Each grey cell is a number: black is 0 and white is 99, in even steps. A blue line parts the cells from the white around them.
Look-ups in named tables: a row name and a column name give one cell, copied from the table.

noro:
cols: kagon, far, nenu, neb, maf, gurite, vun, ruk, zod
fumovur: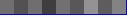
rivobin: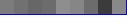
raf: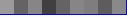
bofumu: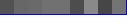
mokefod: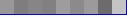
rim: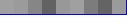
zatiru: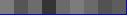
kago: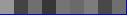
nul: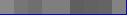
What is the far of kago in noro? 26
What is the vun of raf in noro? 49
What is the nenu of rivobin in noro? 40
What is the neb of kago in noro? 21
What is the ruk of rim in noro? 39
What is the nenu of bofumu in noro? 41
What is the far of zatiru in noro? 33
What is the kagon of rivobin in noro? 48
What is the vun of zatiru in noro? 41
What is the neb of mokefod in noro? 50
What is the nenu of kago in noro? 43
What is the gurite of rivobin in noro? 52
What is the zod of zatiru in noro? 36
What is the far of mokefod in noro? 49
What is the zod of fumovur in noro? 51
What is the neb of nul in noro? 49

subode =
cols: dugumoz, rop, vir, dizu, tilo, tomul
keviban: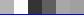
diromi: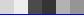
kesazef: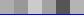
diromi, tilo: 69
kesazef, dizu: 63
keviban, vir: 20
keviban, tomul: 62
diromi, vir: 29
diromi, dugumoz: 83
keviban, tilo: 65
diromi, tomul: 58
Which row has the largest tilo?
diromi

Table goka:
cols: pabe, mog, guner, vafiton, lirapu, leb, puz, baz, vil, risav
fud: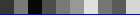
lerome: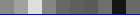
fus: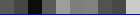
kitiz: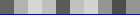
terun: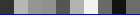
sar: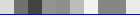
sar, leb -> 73
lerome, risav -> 41
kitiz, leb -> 75
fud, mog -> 47
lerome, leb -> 37
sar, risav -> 91
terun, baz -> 41
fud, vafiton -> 30
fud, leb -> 59
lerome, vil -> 8
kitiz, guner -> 83
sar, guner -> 26
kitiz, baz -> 58
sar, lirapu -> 55
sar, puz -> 94
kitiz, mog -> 69
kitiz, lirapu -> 35
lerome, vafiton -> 52
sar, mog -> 44
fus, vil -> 28
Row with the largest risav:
sar

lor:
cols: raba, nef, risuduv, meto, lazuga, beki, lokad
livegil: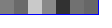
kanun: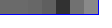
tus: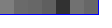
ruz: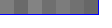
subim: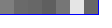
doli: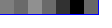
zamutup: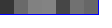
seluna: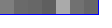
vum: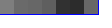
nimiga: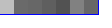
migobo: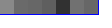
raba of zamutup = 21
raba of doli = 49
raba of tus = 49
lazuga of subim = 46
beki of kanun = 44
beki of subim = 89
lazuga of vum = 19
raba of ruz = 49
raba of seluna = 49
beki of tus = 44
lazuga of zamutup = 27
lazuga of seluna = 66
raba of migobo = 53
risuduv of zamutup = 50

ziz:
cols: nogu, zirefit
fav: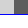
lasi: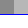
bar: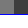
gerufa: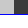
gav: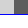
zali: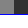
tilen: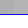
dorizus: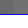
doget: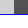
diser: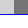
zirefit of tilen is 70
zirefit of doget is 32
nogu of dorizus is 41
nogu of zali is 51
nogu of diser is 82
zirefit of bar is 24
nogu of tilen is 68
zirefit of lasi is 71
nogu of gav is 82
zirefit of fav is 36
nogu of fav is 82
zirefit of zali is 19

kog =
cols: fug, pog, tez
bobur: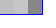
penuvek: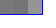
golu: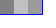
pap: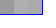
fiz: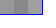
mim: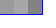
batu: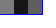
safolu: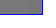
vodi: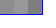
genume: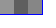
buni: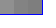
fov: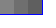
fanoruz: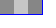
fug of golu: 50
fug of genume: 58
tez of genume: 52
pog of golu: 75
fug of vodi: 55
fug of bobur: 74
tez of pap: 66
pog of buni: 51
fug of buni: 56
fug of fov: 51
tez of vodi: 49
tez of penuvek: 58
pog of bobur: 77
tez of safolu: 46
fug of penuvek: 47
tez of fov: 37
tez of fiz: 62
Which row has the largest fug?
bobur

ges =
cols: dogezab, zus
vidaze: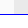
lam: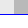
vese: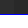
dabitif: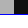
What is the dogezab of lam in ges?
91
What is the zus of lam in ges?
72
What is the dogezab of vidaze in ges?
97
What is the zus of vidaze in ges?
91
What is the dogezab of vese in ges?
18
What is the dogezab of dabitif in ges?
69
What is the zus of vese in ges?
16
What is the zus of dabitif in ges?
6

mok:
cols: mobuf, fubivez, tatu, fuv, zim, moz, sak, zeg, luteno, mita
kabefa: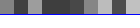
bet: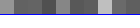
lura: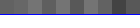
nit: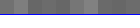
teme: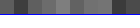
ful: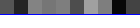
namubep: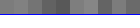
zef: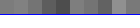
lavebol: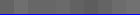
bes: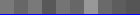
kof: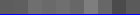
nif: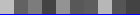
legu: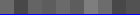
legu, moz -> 36
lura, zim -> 45
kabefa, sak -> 52
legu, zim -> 41
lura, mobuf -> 38
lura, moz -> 34
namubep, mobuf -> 48
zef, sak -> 45
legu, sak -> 49
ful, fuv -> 46
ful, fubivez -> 14
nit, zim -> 40
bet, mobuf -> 58
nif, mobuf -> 74

